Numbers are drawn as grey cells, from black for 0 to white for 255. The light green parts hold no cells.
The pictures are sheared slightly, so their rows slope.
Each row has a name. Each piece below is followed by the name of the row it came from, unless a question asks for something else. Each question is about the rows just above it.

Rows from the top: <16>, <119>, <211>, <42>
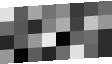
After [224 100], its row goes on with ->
[45]
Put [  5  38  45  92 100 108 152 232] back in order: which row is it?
<211>
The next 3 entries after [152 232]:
[  5 100 108]
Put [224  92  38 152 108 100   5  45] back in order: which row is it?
<42>
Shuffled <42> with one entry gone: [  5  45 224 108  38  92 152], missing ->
[100]
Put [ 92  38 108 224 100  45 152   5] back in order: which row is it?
<42>

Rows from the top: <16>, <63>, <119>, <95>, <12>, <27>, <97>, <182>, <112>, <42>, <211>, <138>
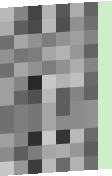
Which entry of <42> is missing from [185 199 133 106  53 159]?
[47]
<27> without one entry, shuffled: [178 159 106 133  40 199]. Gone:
[191]

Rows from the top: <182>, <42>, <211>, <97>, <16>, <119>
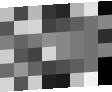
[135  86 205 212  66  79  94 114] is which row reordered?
<42>
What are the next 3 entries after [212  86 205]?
[ 32  25 190]
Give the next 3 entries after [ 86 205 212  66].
[ 79  94 114]

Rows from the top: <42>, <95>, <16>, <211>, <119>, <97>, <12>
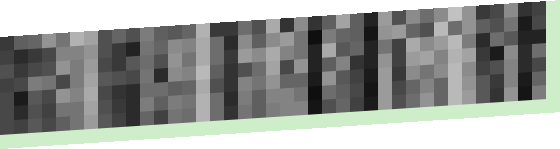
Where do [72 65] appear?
<12>
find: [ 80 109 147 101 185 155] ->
<12>

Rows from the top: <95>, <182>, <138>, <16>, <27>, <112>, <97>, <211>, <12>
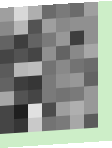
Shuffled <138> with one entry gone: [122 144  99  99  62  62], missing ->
[152]
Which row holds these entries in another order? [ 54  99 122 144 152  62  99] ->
<112>
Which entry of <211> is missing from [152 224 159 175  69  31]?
[76]

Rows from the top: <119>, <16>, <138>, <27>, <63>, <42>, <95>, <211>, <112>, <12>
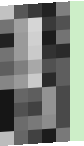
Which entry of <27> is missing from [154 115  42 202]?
[50]
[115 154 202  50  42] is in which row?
<27>
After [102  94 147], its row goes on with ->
[73]
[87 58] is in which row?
<119>

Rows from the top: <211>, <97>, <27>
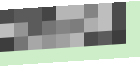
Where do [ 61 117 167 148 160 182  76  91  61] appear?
<27>
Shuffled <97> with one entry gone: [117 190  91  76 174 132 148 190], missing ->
[125]
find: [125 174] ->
<97>
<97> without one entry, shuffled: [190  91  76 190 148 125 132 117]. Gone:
[174]
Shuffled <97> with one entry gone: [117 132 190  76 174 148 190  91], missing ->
[125]
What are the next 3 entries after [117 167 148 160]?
[182  76  91]

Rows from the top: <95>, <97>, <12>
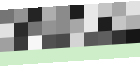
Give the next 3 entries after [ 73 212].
[89 95 50]
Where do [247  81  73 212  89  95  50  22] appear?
<12>
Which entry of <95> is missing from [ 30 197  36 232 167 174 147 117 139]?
[225]
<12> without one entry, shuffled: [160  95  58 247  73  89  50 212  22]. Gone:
[81]
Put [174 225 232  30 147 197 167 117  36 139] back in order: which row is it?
<95>
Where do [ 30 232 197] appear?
<95>

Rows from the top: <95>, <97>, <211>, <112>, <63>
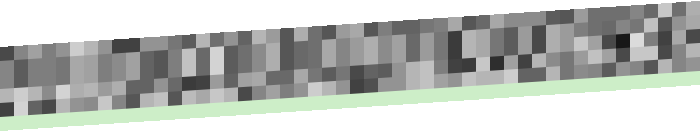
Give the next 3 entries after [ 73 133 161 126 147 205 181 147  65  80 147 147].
[181 193 161]
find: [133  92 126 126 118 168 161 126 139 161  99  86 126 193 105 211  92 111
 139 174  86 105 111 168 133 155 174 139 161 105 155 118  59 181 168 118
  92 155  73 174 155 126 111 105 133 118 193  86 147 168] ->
<97>
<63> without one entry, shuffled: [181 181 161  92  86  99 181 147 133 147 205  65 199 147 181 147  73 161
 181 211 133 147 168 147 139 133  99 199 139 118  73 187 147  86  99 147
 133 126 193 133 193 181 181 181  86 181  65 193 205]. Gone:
[80]
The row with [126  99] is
<95>
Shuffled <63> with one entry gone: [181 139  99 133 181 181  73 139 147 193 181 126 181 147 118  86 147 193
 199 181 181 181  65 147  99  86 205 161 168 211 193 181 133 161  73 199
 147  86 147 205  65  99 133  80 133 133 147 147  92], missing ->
[187]

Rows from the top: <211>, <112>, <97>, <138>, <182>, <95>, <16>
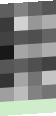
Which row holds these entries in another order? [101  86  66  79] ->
<97>
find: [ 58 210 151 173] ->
<112>
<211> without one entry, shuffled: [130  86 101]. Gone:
[94]
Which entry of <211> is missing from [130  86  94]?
[101]
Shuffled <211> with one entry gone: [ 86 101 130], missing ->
[94]
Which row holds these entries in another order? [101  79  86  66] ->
<97>

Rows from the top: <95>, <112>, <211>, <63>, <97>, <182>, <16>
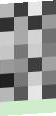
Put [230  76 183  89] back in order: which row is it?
<16>
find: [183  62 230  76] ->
<95>
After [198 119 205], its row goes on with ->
[125]
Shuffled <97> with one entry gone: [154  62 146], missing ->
[162]

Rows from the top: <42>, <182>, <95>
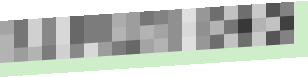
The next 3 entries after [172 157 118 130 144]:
[223 151 110]
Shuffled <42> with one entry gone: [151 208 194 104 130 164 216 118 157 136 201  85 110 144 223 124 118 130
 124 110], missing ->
[172]
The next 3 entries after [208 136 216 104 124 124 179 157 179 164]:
[144 216 144]

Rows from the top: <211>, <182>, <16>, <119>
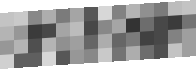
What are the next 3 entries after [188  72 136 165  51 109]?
[ 72  59 115]
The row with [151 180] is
<16>
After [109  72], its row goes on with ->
[ 59 115]

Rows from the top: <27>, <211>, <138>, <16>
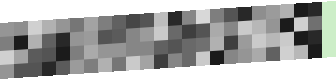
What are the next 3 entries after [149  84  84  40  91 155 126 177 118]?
[202 163  62]
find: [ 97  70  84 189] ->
<27>
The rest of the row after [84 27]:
[126 170 149 149 134 134  97  84 105 112 177  62 155 202 183 202  27  40]
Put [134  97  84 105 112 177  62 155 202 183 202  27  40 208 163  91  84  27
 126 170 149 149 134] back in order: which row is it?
<138>
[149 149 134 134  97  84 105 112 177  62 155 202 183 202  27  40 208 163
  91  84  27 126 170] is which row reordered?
<138>

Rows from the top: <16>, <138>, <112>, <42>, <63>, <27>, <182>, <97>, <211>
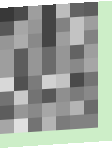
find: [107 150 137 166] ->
<63>
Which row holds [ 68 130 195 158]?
<138>

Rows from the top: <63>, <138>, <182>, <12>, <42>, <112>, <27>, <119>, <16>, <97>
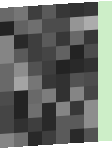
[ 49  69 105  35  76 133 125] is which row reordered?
<27>
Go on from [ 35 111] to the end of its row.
[ 41 133  55 141]
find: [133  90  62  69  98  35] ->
<12>
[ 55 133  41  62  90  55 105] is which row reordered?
<182>
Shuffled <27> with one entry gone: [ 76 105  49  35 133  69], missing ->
[125]
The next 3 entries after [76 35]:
[105 125  49]
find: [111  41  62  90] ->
<97>

